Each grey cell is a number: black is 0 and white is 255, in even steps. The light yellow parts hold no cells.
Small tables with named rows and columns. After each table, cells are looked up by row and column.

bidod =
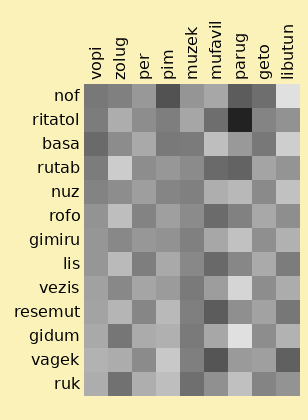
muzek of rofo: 139
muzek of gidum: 122
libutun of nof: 224
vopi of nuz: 131
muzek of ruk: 111
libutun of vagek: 96
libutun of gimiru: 177
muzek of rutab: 139
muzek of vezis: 122
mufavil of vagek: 85
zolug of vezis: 136
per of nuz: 158
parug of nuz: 184
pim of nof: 82
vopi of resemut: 163
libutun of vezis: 172

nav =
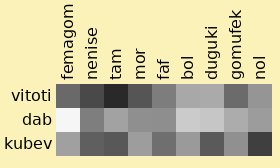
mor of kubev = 157
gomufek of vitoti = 107
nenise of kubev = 95
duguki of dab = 198
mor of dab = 143
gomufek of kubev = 144
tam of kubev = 88
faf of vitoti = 125
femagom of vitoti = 105
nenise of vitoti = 73

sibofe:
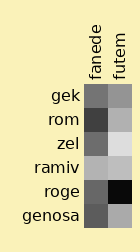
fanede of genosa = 92
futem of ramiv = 190
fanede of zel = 109
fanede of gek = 116
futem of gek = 148
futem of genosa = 170
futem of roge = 9
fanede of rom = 64
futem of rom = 177
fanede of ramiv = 179
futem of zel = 221
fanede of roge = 103

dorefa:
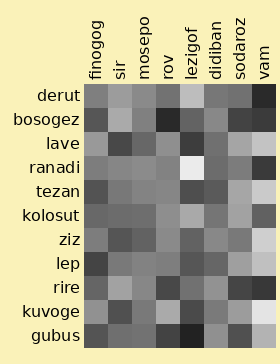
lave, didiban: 112
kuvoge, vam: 228
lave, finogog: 153
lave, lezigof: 61
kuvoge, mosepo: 121
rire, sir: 162
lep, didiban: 102
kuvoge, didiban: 122
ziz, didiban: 136
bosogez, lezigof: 99
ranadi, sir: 134
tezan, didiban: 90
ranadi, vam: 58
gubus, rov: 67
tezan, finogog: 83

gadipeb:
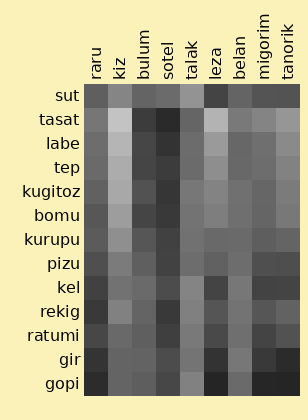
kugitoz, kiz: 168
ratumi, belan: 111
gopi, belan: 106
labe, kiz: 181
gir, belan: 119
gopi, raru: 44
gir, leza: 51

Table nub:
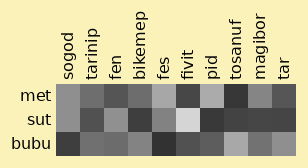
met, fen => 85
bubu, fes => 50
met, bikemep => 109
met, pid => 171
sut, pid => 57
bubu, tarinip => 112
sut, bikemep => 62
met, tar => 86
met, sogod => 143
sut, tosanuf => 67
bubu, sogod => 62
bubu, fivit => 81
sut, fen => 144
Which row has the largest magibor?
met

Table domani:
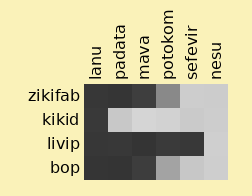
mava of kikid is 213
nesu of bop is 206
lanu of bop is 53
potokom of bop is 163
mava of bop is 61
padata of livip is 56
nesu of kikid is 205
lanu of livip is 55
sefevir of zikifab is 205
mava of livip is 52
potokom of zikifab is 137
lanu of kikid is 57
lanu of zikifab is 55
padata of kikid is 200

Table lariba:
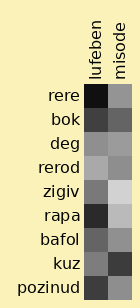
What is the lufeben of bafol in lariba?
100
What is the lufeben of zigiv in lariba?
121
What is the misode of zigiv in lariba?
210
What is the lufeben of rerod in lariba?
169
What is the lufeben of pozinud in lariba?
61
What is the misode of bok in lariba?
100

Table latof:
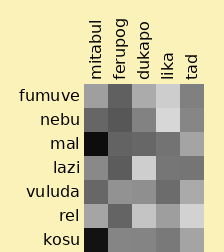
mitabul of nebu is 102
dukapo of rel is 196
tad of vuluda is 170
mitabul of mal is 13
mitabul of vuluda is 103
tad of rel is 210
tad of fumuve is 128
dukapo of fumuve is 171
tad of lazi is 117
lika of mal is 115
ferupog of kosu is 133
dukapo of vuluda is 143
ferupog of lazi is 92
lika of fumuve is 205

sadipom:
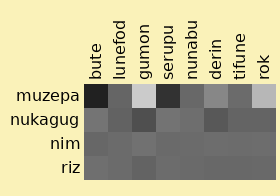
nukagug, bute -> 116
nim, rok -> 109
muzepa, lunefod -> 101
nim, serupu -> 106
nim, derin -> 109
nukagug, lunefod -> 98
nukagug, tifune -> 100
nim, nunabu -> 107
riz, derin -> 104
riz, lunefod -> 107
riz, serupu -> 108
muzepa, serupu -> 50
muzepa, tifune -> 107
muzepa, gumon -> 203
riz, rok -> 105
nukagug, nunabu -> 110
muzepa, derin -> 135
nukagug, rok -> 100
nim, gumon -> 113
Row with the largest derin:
muzepa

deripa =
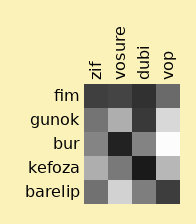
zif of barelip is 113
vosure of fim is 68
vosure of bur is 34
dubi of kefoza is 26
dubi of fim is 49
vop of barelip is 61
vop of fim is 106
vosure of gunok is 174
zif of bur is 132

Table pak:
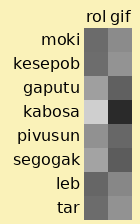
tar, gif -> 146
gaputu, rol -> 159
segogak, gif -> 92
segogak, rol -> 163
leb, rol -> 102
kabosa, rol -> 207
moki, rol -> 107
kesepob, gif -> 147
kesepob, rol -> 109
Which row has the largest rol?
kabosa

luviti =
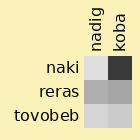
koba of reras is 165
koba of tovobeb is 203
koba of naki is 57
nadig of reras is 174
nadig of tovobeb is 213
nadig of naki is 222

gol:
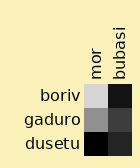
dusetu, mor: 1
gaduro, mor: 144
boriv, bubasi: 20
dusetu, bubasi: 36
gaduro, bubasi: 61
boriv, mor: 213

